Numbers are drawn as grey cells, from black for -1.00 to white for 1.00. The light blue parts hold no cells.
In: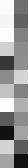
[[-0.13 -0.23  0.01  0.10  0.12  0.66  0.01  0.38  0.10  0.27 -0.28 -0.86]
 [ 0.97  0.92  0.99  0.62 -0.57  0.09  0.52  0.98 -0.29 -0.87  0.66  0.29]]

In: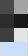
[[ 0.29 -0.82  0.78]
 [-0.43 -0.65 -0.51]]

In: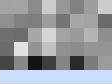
[[ 0.59 -0.17  0.11  0.17  0.22]
 [ 0.23  0.27  0.42  0.17 -0.03]
 [ 0.02  0.31  0.21  0.10 -0.67]
 [ 0.18 -0.09  0.28  0.14  0.04]
 [ 0.59  0.23  0.67  0.51 -0.51]
 [ 0.09 -0.01  0.31  0.15 -0.84]
 [ 0.28  0.01 -0.15  0.77  0.07]
 [ 0.27  0.13 -0.13 -0.16 -0.47]]

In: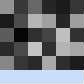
[[-0.58  0.23 -0.61  0.30 -0.78]
 [-0.79 -0.70  0.50  0.41 -0.64]
 [-0.70  0.25 -0.47 -0.62  0.33]
 [-0.19  0.42 -0.63  0.54 -0.68]
 [-0.55 -0.40 -0.96 -0.43 -0.58]
 [ 0.16 -0.80 -0.28 -0.68  0.06]]

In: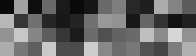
[[-0.28 -0.75  0.14  0.39]
 [ 0.03 -0.86  0.68 -0.01]
 [ 0.35 -0.60  0.08 -0.47]
 [-0.76 -0.20  0.50 -0.36]
 [-0.69 -0.82 -0.17 -0.06]
 [-0.01  0.15 -0.22 -0.15]
 [-0.17  0.20 -0.37  0.07]
 [-0.83 -0.11 -0.16  0.61]
 [-0.92 -0.72 -0.79 -0.41]
 [-0.80 -0.81 -0.58 -0.40]
 [-0.17 -0.70 -0.27  0.58]
 [-0.89 -0.11  0.05 -0.26]
 [ 0.27 -0.58  0.56 -0.06]
 [-0.92  0.44  0.15  0.35]]

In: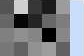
[[ 0.22 -0.02  0.06 -0.24]
 [-0.79 -0.19 -1.00  0.23]
 [-0.57 -0.72  0.05  0.14]
 [ 0.62 -0.95  0.12 -0.23]
 [-0.34 -0.20  0.00 -0.06]]
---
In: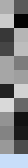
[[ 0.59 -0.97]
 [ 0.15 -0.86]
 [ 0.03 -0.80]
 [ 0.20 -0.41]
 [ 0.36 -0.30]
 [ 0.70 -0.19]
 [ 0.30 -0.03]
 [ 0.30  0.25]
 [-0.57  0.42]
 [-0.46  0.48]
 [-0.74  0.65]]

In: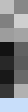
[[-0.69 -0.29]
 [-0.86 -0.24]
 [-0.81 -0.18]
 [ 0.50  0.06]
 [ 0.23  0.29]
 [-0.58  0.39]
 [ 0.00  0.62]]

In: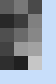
[[-0.64 -0.75  0.55]
 [-0.69 -0.53  0.00]
 [-0.38 -0.17  0.06]
 [-0.27 -0.06 -0.43]
 [-0.48  0.21  0.27]]

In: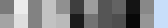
[[ 0.29  0.74  0.02  0.52  0.46 -0.79 -0.10 -0.33 -0.39 -0.94  0.18]
 [-0.04  0.85  0.02  0.52  0.13 -0.51  0.23 -0.33 -0.22 -0.84  0.07]]

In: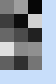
[[-0.52 -0.90  0.64]
 [-0.25 -0.62 -0.08]
 [-0.19 -0.41 -0.74]
 [ 0.75  0.08  0.13]
 [-0.02  0.24 -0.95]]

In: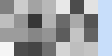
[[ 0.92 -0.40 -0.46 -0.12  0.66  0.49  0.54]
 [ 0.49  0.16 -0.58  0.39 -0.17  0.33 -0.34]
 [ 0.22  0.22  0.05  0.16 -0.28  0.54 -0.22]
 [ 0.00  0.60  0.28  0.44  0.82 -0.40  0.77]]

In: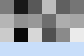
[[ 0.59 -0.93  0.69 -0.37  0.08  0.84]
 [-0.03 -0.81 -0.31  0.48 -0.25 -0.08]
 [ 0.42  0.14  0.19 -0.14  0.36  0.30]]
